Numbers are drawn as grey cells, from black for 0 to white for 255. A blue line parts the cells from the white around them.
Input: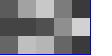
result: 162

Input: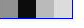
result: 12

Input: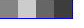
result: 204

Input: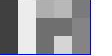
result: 236

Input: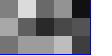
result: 219

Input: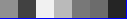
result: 65

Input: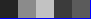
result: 139

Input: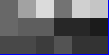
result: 162

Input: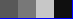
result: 120
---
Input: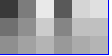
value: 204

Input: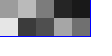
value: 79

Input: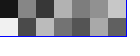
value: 187

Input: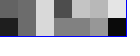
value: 217

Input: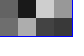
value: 67

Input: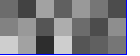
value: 85

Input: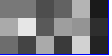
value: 89
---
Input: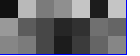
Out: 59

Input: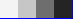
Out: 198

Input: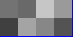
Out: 164

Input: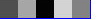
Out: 3

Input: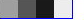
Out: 85

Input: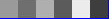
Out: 91

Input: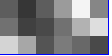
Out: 123
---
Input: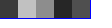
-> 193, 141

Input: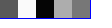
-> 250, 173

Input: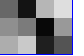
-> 222, 201

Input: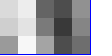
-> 247, 237

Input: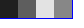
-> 227, 135

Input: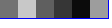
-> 200, 157

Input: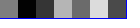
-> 220, 181
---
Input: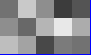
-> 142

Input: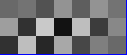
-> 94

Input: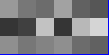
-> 162

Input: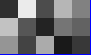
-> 76

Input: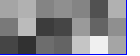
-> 132

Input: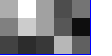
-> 161

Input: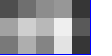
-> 141

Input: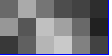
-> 77
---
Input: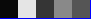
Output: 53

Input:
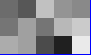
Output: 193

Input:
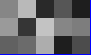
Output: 41

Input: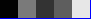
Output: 51

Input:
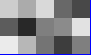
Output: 217

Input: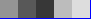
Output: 55
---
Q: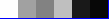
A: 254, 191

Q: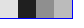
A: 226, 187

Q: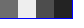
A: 238, 109

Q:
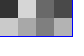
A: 214, 202

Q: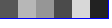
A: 216, 183

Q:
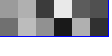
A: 233, 188

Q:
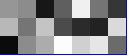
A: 252, 240
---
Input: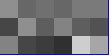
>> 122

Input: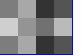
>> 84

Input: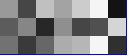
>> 19

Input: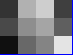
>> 63

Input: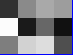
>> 157

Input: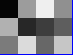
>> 144

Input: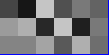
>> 99
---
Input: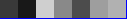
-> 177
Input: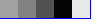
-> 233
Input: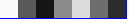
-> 44
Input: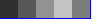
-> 125
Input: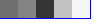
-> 246
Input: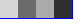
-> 47
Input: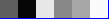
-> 251
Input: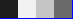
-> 106
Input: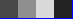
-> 35
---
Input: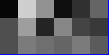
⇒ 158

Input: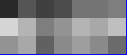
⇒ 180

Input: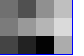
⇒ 153

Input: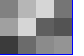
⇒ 214

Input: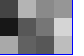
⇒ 87

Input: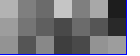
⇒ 117

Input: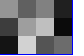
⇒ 158
